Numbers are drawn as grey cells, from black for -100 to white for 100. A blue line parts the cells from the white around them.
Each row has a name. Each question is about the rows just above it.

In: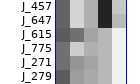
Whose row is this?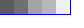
J_615
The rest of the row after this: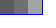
44  88

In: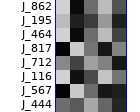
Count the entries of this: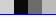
4
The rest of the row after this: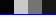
2
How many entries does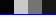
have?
4
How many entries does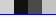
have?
4
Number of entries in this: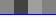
4
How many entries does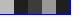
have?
5
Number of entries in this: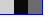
3

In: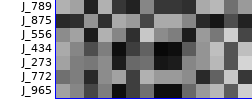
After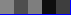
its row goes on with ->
-23  -94  -89  -28  16  50  -34  50
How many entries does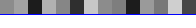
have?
14
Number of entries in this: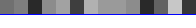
14
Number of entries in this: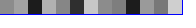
13
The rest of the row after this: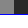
-83  -39  -73

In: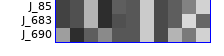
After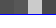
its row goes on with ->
-26  70  -20
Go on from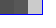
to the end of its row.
-42  -26  70  -20
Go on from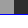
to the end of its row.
-26  8  -32  -32  59  -42  41  -4  65
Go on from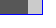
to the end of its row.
-42  41  -4  65
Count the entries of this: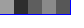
5
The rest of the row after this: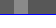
59  -42  41  -4  65

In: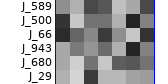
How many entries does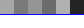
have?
6
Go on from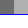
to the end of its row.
-72  2
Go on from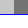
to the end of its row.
-10  38  -72  2
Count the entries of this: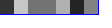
7
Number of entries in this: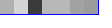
7
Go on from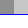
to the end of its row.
-60
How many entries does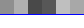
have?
6

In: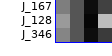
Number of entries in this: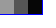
3
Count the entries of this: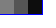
3
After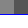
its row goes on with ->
-90  -54
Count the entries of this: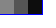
3
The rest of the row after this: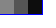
-54
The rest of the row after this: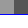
-95  48

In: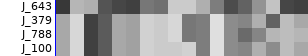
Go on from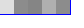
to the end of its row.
48  32
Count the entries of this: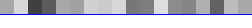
18
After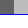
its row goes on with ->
32
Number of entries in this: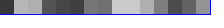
15
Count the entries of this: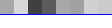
8
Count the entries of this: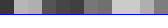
12
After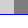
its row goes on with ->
75  10  4  37  10  48  32

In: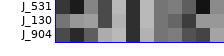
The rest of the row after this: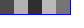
-20  -52  19  19
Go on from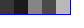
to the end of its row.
-63  45  -8  -2  -26  -85  9
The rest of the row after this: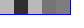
-26  -85  9

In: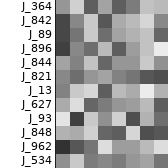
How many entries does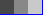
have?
3
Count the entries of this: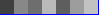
7
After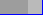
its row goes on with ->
73
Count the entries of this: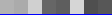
8
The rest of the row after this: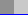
-3  7  -3  18  28  -8
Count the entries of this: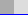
2

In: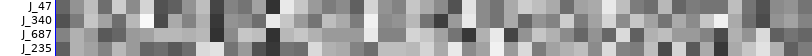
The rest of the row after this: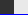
55  21  -3  9  -25  66  15  3  55  33  9  -36  77  9  -9  33  61  49  33  -14  27  33  83  49  -3  -14  44  -20  -3  -9  -9  49  -9  -36  9  15  -9
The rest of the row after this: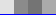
61  49  33  -14  27  33  83  49  -3  -14  44  -20  -3  -9  -9  49  -9  -36  9  15  -9
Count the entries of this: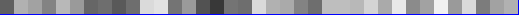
37
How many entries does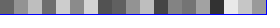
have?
19

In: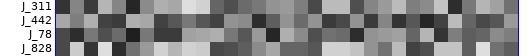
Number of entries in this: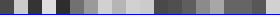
20
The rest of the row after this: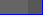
64  64  53  15  -11  47  -48  -38  53  53  -26  74  -11  -26
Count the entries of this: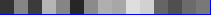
15

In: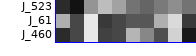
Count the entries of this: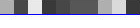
10
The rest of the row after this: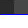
83  -49  -44  42  6  -38  65  -81
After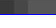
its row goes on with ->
37  71  -55
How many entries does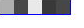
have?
5
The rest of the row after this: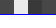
-32  -32  37  71  -55
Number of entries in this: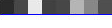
8
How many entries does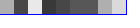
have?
9

